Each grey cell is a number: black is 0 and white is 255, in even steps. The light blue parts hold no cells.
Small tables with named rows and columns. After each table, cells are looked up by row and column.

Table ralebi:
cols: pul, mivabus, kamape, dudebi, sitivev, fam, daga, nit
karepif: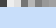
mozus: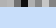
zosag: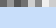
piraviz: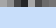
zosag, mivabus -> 152
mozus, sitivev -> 175
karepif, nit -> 161
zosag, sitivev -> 207
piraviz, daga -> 107
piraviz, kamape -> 71
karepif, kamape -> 224
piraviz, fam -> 75
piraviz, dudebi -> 37
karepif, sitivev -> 182
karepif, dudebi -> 117

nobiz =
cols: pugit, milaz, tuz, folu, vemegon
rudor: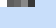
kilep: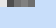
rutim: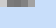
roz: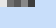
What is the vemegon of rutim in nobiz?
162
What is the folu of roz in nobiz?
136
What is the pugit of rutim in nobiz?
204
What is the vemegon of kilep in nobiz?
110
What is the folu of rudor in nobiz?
137
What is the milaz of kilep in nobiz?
78
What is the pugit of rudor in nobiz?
252
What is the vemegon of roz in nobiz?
61
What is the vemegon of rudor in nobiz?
55
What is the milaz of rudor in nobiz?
94
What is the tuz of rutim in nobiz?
119
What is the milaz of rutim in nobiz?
123
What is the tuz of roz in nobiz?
89
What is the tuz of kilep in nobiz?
115
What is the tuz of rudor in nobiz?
104
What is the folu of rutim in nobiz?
130
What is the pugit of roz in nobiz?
230
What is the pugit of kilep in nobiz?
230
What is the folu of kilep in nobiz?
129

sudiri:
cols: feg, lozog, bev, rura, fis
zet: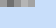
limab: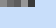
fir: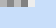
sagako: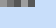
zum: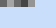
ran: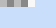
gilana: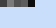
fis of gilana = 12
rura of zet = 181
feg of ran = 186
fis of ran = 248
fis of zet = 163
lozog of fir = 137
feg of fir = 180
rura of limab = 151
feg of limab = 139
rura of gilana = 93
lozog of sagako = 116
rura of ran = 136
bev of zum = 106
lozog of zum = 165
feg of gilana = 63
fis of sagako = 87
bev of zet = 149
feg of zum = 102

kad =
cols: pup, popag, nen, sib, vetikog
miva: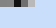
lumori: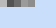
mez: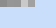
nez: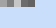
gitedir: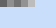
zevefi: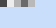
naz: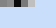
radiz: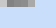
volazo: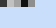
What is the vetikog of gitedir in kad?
188
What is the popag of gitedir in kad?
143
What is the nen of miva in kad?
18
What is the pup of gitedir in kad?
99
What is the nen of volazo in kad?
162
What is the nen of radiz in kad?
138
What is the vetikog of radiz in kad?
169
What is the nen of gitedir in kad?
114
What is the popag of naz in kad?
141
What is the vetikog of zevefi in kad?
185
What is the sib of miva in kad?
111
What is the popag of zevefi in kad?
237
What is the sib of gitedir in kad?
146
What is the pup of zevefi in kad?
71
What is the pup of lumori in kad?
186
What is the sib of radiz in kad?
141
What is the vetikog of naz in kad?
191

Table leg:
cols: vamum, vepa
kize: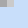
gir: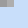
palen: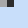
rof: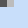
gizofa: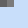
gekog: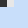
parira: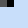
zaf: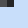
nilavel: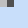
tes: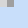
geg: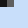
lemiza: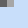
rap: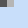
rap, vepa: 181
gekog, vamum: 50
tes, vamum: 215
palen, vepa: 44
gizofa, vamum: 97
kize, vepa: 202
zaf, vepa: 37
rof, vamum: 85
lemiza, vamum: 97
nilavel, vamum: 191
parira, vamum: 85
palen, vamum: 168
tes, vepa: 159
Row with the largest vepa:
gekog

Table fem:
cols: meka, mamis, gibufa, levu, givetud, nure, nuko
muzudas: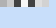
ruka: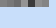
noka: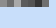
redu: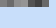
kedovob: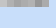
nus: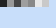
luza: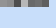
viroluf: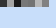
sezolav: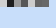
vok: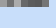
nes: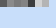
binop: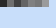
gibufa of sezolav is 155
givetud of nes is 61
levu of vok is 104
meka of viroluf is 50
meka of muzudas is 177
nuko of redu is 105

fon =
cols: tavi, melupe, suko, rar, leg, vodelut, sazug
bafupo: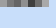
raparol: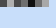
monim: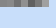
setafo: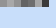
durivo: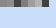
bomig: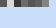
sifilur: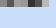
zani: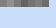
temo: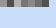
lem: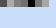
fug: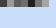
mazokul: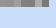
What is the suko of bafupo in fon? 101
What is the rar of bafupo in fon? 143
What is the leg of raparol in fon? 16
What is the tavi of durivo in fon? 136
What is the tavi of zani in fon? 128
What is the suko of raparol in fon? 74

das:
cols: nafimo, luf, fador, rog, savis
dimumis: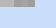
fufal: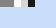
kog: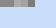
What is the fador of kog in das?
172
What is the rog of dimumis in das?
164
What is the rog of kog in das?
163
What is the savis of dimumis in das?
158
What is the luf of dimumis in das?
184
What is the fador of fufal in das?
251
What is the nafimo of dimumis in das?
184
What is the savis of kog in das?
123
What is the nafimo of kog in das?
136
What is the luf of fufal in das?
130
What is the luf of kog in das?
136
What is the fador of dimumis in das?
160
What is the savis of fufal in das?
23
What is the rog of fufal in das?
213

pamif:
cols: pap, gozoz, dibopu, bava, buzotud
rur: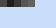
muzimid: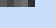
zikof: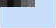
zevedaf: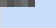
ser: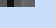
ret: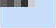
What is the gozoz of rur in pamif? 30
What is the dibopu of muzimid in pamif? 98
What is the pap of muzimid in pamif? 93
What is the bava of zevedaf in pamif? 109
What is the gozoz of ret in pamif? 73
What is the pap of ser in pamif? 91
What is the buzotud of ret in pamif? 203
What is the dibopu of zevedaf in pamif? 96
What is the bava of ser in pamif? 105
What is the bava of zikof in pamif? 95
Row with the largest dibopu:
ret

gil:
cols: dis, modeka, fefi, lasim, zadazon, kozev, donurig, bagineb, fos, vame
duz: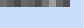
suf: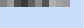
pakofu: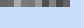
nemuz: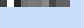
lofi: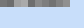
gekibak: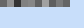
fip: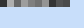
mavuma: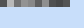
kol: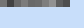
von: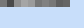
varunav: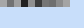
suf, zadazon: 98
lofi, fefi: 161
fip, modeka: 175
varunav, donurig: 118
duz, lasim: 106
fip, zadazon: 127
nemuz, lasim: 112
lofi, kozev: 138
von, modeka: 74
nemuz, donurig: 137
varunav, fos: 140
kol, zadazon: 105
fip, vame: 74

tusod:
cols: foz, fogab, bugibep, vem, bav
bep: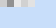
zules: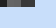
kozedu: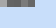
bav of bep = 226
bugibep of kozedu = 98
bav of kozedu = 103
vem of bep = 209
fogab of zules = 101
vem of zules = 56
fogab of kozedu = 100
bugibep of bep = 233
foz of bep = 205
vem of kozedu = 123
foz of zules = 33
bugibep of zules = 99
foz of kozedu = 167
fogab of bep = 145
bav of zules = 57

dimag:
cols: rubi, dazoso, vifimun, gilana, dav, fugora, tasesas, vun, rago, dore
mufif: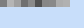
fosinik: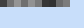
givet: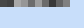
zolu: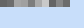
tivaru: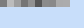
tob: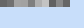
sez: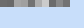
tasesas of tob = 195
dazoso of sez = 105
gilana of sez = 160
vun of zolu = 100
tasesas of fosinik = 54
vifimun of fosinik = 149
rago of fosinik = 107
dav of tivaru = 145
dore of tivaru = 172
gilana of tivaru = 117
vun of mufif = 137
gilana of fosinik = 111
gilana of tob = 162
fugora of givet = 157
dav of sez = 114
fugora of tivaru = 86

